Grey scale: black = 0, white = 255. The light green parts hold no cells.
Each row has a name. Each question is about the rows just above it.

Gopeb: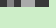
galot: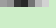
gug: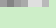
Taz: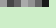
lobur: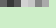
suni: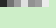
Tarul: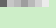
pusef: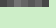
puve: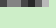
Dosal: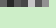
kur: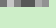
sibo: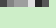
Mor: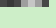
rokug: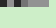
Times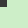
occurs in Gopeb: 4
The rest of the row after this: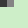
[ 56 170 170  56  56]
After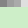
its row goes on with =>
[223 185]
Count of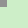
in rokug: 4
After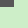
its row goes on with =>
[170 146]
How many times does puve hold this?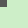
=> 0

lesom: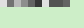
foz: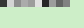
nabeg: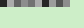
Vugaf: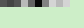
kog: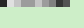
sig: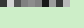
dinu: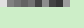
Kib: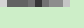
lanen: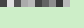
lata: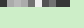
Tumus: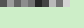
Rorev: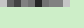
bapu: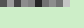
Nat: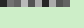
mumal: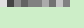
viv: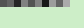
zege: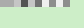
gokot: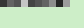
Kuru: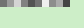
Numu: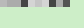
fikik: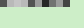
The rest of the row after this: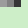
[83]
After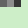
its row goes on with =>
[185]
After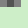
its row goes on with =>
[ 24 156  99 171]
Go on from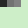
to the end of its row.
[129 197]
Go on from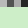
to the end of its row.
[171  83  99]
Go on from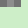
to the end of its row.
[197]
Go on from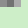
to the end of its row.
[ 38 156  83 141]

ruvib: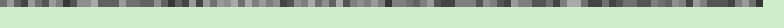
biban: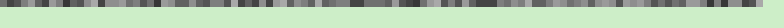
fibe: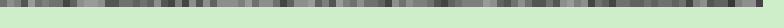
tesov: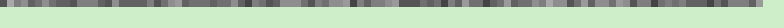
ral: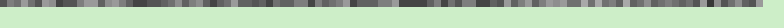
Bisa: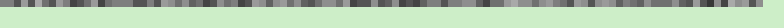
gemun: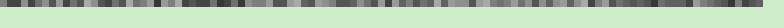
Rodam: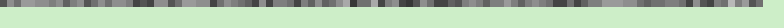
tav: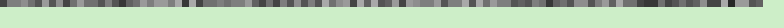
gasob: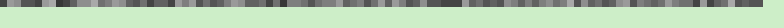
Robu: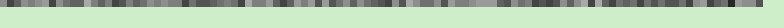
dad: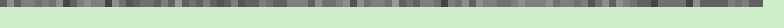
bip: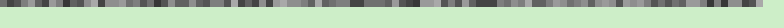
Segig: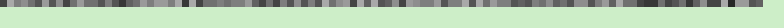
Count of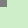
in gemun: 12
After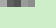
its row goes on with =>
[126  84  84  97 142 112  84 154  68 154  97 126  84 112  97 169  97 154
 142 142  84 154 169 126 112 126 154 112 142  84 142  97 142 154  97 142
 169  68 126 154  84 112  97  84  97  84  55 112  97  97  97  68 154 126
 112  97  84  55 126  68  84  97]
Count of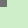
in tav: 17
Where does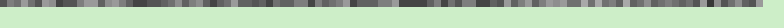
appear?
ral
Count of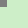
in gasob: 15
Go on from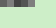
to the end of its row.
[ 97 112 142 126 142 126 126  68 112  84  84  97 112 126 112  68 169 126
 126 154  97  68  97 154 126 154  84 154  84 112 142  97 142 112  97  84
  68 142  84 169 142 112 112 142  84 154 126 126 142 154 154 154  97  84
 142 112 126  68  84  68  84 142  97 142 169  68 169  97  68 112  97 112
  68 112  84 112  84  84 112  68 142 154  68  97 112  39 154 142 142  84]
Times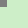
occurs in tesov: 19

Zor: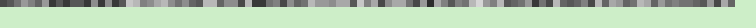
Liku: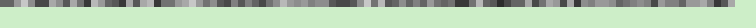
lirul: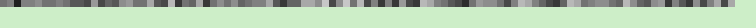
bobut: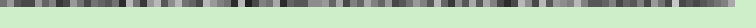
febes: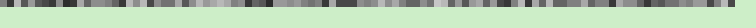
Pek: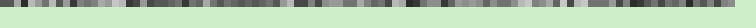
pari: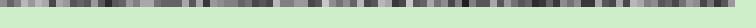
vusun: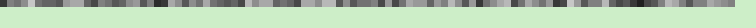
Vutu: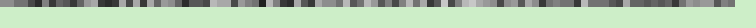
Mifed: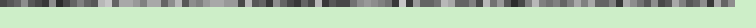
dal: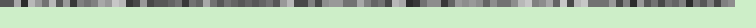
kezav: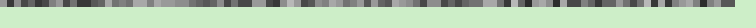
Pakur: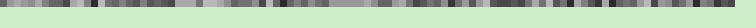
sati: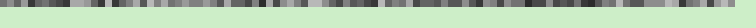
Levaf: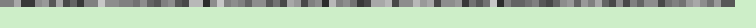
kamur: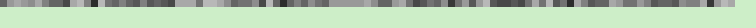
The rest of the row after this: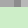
[184  87 141  87 114 114 128  72 153  72 114 168 153 153 100 153 128 184
 141  87 153  56 114 141 168 184  72 114 168 141 114 153  56  72 199 153
  87 128 128 184 100  72  87  56  32  72  87 128 184 168 128  87 128 128
 168 153 141 128]
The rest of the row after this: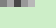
[141]
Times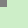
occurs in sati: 14
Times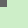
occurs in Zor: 12
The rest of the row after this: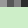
[ 56 168 141  87 141 114 168 114 100  87 100  72 184 141 168 168 100 114
 100  72 168 168 141 184 184  87 141  87 114 114 128  72 153  72 114 168
 153 153 100 153 128 184 141  87 153  56 114 141 168 184  72 114 168 141
 114 153  56  72 199 153  87 128 128 184 100  72  87  56  32  72  87 128
 184 168 128  87 128 128 168 153 141 128]

